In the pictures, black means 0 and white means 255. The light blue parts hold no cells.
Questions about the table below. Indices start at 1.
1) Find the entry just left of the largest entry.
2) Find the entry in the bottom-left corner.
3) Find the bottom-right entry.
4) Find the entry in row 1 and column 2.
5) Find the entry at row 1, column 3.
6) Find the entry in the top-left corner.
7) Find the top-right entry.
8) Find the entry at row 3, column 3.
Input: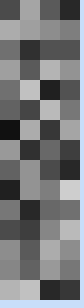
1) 126
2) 180
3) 55
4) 165
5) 90
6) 75
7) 40
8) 82

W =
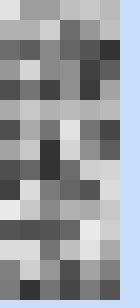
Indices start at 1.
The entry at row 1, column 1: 225
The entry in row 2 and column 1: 177
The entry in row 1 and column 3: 157
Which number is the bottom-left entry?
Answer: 122
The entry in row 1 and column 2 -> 157
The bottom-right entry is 85
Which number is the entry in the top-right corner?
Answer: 185
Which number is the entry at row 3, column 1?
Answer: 108
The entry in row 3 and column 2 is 93
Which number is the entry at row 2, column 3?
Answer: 206

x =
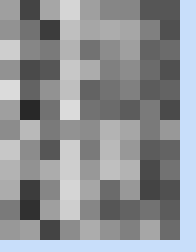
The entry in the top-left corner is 159
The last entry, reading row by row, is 107
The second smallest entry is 48
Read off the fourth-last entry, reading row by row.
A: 146
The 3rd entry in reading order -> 166
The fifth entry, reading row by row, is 159
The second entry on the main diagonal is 114
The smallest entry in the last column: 74
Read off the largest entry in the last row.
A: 172
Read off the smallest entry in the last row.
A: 68
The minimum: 40
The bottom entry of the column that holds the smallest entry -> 159
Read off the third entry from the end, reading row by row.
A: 128
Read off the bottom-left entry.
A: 152
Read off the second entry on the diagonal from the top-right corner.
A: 128
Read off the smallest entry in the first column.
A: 122
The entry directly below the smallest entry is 185
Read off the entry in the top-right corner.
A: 86
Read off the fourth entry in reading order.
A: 213
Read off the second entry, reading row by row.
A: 68
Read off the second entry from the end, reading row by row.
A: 166
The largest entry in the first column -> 219
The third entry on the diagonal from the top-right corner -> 159
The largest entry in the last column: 152
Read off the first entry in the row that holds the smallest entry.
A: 159

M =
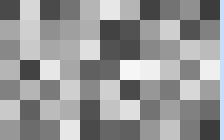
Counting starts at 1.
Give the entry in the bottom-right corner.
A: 60
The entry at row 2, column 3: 144
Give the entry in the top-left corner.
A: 74
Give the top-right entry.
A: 60
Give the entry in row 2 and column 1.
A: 167
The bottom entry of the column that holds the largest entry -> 96
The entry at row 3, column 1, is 136
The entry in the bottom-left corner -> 151
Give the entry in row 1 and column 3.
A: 74
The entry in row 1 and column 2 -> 215
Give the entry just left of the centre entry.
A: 96
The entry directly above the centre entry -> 82
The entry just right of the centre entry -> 246
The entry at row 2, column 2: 207
